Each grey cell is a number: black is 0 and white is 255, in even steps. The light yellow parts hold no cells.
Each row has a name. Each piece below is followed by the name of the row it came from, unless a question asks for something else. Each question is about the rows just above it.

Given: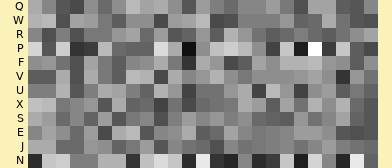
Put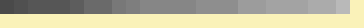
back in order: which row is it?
Q
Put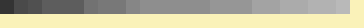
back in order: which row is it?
F

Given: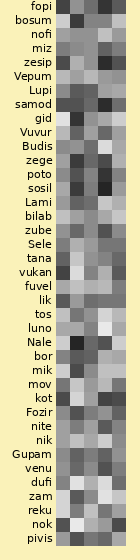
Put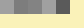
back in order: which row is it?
nite
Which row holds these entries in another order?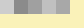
nik
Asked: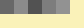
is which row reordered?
venu

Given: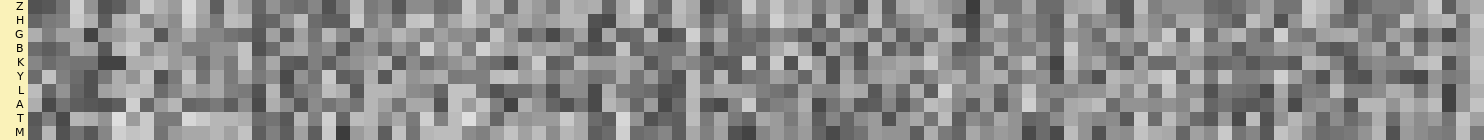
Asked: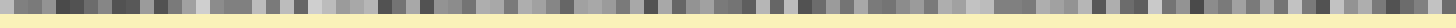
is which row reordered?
Y
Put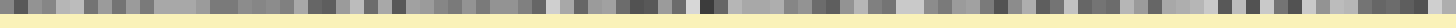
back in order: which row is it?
Z

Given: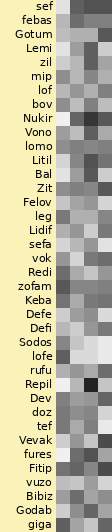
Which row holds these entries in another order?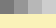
Defi
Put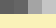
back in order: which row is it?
giga
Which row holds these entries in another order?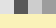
Bal
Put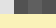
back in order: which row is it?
sef
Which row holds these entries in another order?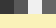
Nukir
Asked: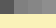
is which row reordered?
Zit

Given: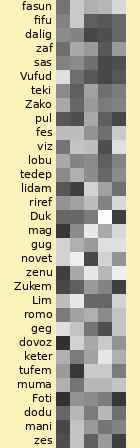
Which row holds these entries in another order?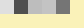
viz
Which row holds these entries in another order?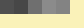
sas

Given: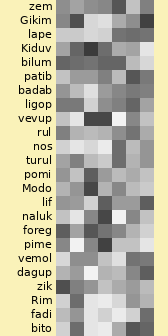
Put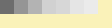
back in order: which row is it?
Rim
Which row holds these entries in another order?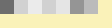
fadi
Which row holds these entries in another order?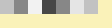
naluk
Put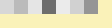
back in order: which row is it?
nos

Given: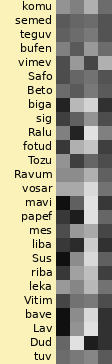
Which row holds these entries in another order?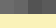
semed
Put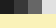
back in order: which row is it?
papef
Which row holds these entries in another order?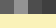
sig
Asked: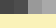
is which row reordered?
mes

